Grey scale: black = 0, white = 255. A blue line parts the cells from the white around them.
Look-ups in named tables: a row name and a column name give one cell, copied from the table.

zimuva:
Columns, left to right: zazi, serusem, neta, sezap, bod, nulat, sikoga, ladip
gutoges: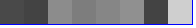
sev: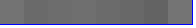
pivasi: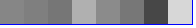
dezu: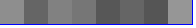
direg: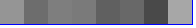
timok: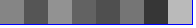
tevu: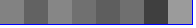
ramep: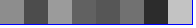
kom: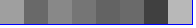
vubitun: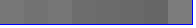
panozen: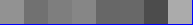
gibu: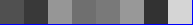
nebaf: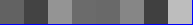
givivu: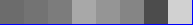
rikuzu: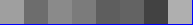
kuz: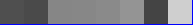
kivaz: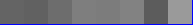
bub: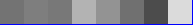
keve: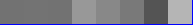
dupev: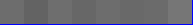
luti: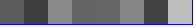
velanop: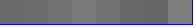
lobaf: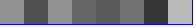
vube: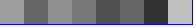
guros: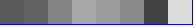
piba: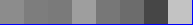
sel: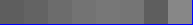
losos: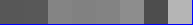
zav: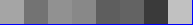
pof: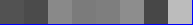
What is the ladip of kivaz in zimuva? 154
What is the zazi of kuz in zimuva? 79
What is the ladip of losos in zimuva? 181
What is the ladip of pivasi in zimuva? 215
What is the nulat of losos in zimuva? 141
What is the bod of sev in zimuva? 107
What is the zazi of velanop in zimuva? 107
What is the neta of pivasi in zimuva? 118
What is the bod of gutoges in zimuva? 134
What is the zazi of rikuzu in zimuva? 159
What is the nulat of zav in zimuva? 99
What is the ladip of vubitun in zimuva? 124
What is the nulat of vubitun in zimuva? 105
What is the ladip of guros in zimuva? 220
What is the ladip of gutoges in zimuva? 207
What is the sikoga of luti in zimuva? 67
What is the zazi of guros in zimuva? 90
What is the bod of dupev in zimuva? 109
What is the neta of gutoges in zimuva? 140

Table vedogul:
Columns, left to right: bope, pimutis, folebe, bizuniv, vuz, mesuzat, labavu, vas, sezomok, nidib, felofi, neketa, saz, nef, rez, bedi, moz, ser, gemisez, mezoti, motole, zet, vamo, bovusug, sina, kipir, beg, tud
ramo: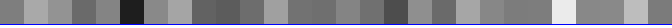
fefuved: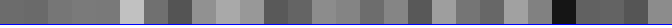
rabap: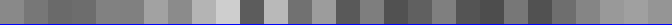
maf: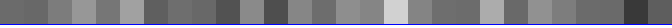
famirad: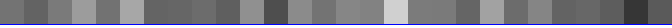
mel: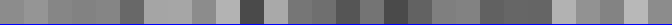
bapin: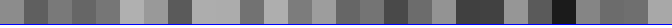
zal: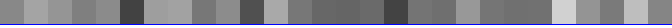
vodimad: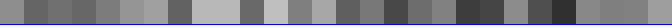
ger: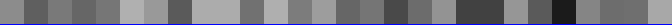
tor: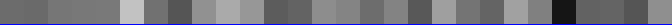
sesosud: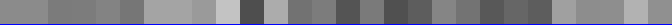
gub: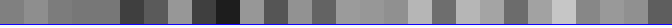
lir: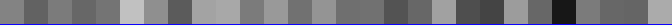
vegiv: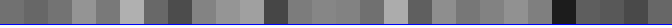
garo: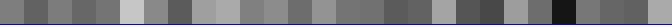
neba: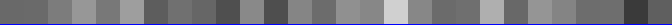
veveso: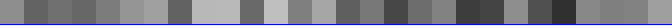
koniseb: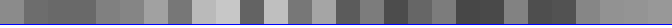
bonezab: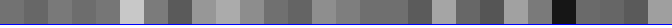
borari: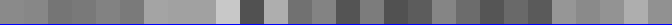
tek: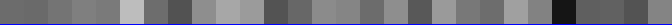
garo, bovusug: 21
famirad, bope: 115
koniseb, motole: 73
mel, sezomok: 140
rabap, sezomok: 180
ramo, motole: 135
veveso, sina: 136
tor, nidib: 170
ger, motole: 65
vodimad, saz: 127
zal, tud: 133
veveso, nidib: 185
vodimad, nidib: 185
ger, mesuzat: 176

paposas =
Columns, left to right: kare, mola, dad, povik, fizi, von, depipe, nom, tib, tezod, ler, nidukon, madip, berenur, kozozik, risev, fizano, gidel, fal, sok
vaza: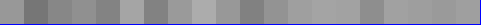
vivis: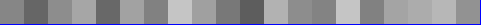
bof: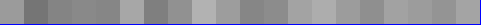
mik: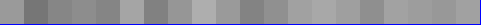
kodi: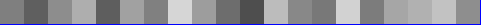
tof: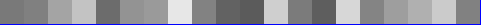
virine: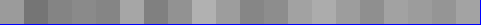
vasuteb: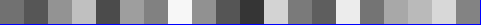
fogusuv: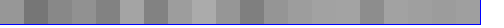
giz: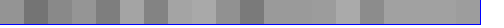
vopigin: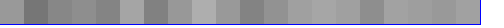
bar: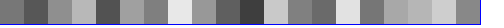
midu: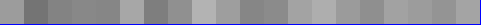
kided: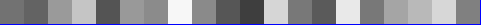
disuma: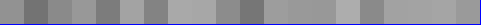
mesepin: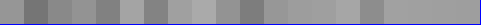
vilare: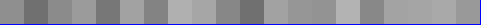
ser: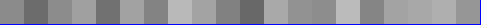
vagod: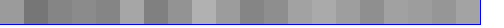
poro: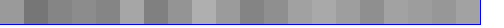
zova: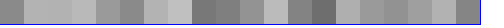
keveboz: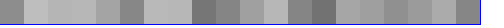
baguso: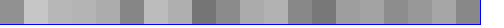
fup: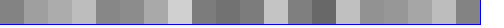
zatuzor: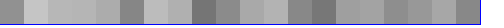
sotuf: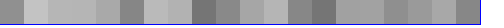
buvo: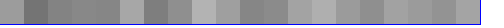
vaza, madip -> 159
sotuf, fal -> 168
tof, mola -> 128
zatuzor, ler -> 169
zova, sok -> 133
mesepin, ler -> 125
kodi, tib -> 157
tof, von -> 147
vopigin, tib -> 174
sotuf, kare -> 144
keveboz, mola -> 190
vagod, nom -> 147
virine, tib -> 177
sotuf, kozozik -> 161
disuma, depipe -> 131
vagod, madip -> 162

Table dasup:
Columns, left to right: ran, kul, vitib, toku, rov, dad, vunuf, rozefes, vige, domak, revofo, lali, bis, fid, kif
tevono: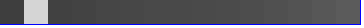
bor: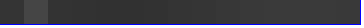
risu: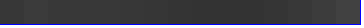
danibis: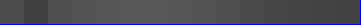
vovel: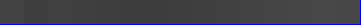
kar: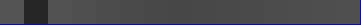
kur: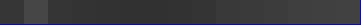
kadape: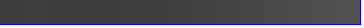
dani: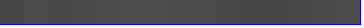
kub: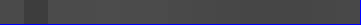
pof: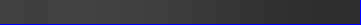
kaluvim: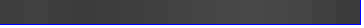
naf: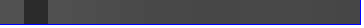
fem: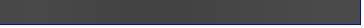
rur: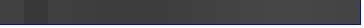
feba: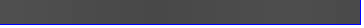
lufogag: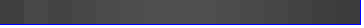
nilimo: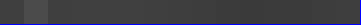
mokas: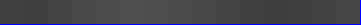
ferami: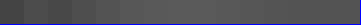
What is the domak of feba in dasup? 75
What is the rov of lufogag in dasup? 75
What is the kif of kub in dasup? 72
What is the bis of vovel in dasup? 70
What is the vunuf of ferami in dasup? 89
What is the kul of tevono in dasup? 213
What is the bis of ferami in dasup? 83
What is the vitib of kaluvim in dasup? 61
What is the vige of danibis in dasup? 83
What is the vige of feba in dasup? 74
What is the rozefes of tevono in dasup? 73
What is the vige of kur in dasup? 52
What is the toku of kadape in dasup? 61

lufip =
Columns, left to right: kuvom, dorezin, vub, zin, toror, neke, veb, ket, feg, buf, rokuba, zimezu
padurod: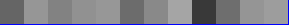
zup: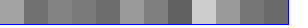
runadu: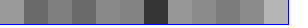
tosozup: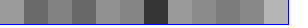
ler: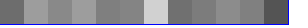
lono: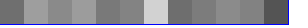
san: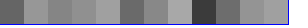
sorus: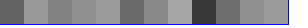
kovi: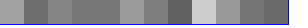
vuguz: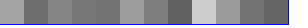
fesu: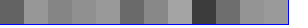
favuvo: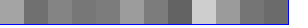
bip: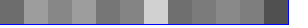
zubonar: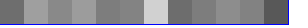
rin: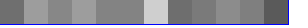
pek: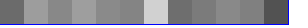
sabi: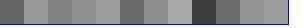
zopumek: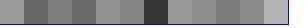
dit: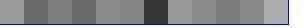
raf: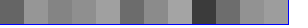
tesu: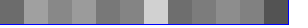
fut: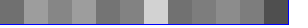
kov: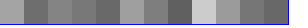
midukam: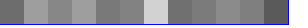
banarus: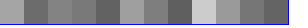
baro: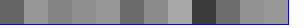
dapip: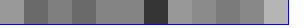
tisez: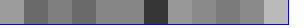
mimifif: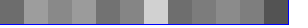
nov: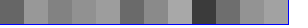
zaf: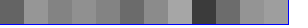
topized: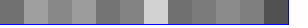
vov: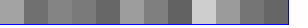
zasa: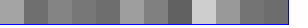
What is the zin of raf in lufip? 143
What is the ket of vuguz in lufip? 97
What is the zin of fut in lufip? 157
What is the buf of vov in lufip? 155
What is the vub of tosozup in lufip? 129
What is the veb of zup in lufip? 126
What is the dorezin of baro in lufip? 151
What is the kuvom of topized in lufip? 113
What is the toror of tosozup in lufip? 145
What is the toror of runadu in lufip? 137
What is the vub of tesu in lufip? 136

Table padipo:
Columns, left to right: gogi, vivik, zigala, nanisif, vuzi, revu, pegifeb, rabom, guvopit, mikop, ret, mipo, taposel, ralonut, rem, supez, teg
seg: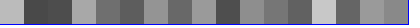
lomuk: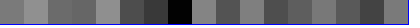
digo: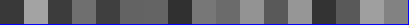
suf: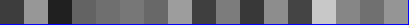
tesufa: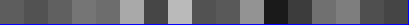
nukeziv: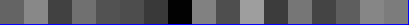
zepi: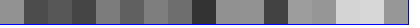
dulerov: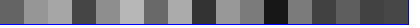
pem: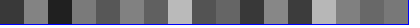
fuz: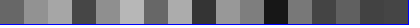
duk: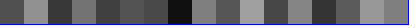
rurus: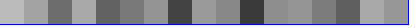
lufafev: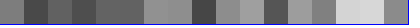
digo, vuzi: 63
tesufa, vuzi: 109
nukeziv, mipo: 60
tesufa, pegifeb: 70
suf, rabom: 157
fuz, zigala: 166
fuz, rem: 96
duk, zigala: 56
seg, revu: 93
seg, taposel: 97
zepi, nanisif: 69
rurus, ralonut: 124
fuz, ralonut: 68
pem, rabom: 186
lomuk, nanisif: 102
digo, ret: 147
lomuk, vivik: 144
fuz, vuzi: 143
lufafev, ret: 159
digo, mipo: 89

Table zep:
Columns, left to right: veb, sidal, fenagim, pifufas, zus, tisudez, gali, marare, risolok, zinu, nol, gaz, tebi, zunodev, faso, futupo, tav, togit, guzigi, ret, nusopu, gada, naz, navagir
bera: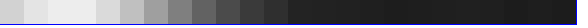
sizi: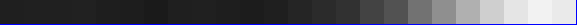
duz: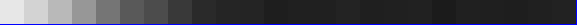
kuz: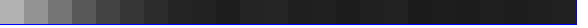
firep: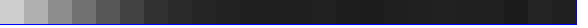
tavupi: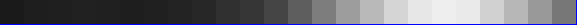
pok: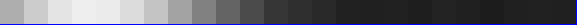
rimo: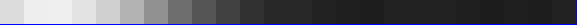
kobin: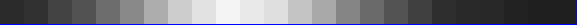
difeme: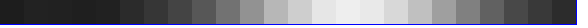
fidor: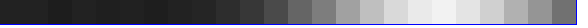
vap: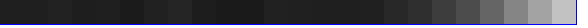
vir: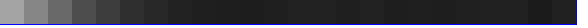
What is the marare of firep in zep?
42
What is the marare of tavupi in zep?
35
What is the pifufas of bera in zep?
237
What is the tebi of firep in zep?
31
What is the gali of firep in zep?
49
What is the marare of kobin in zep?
204
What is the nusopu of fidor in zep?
208

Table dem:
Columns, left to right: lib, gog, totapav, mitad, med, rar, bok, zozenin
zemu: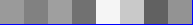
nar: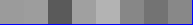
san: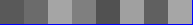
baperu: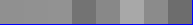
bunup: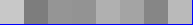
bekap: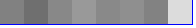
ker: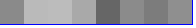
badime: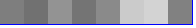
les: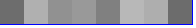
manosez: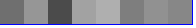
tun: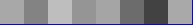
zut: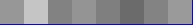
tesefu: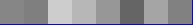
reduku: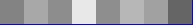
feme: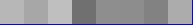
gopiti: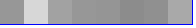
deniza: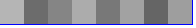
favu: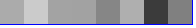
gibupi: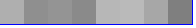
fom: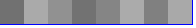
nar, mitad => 160
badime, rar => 203
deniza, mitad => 172
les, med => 128
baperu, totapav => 146
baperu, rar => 168
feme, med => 142
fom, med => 133
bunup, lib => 200
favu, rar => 175
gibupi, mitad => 138
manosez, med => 175

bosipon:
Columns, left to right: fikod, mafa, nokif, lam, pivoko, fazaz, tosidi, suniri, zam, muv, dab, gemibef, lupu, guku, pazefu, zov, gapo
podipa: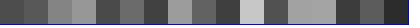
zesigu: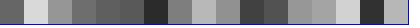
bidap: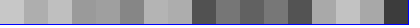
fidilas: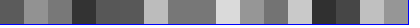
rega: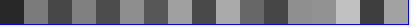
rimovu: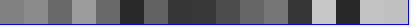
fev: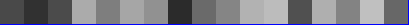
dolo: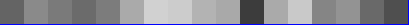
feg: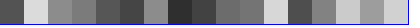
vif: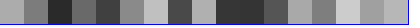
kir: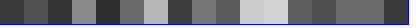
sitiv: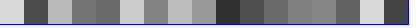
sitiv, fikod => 218
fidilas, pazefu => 70
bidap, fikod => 199
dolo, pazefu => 147
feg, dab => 116
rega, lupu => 143

